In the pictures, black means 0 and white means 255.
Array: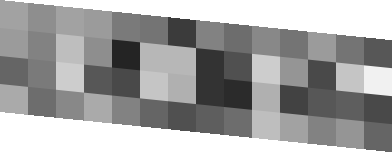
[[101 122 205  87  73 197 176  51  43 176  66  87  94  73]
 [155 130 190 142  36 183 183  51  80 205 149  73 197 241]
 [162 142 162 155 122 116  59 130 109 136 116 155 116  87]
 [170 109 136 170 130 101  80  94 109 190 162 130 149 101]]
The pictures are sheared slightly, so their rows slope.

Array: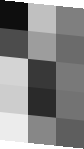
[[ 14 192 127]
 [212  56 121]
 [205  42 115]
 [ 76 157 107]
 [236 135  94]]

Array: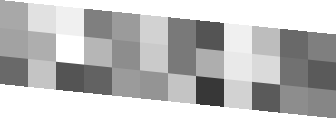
[[162 174 255 182 141 202 121 174 233 218 113  90]
 [168 225 240 127 155 210 121  84 240 189 105 127]
 [105 196  84  98 155 148 196  55 210  90 141 134]]

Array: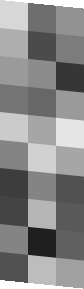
[[203 166 229]
 [132 209 166]
 [ 81 189 160]
 [116 103 154]
 [215 110 146]
 [174  75 124]
 [132  31  96]
 [ 68 181  89]
 [ 61 132  81]
 [154 140  54]]

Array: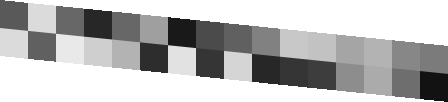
[[219  96 233 207 179  45 226  53 213  39  53  61 141 171 110  18]
 [ 89 219 103  39 103 159  25  75  96 129 200 194 165 179 135 123]]

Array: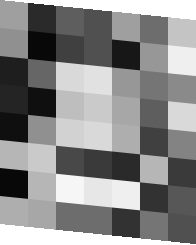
[[  8 182 246 231 239  50  87]
 [ 30 102 217 225 151 117 138]
 [ 15 144 210 217 174  64 131]
 [ 36  15 190 202 167  94 217]
 [174 167 109 109  50 117  80]
 [159  42  94  80 159 109 196]
 [182 202  72  58  42 182  58]
 [144   8  64  80  23 151 239]]

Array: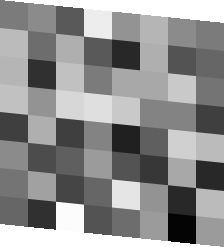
[[102  48 252  83 109 155   4 155]
 [193 147 215 223 201 131 131  63]
 [181  48 193 123 168 168 201 116]
 [187 109 175  89  40 175  83 102]
 [139  76  95 155  83  55 168  40]
 [123 139  89 237 147 181 139 123]
 [116 161  69 102 229 147  40 187]
 [ 63 175  63 131  32  95 208 187]]

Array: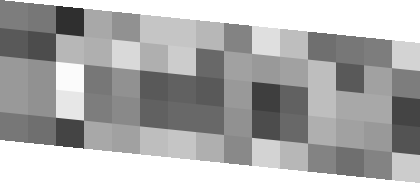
[[153 145 251 119 145  89  97  89 153  62  97 190 168 168  68]
 [153 145 231 125 137  97 104 104 145  76 104 175 161 153  83]
 [ 89  76 183 175 217 175 204 104 161 153 161 190  89 161 125]
 [119 111  68 168 161 190 197 175 137 211 183 131 111 131 204]
 [125 119  47 168 145 197 197 183 131 223 190 111 119 125 211]]

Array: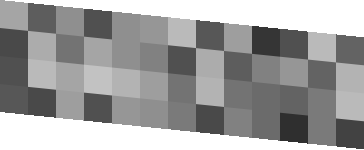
[[ 80 186 165 194 179 158 115 179 115 107  99 122 186]
 [ 87  73 158  80 150 143 122  73 129 107  47 122  66]
 [165  93 143  80 143 150 186  87 158  53  80 186  99]
 [ 73 172 115 165 143 129  80 172  93 129 150  99 179]]
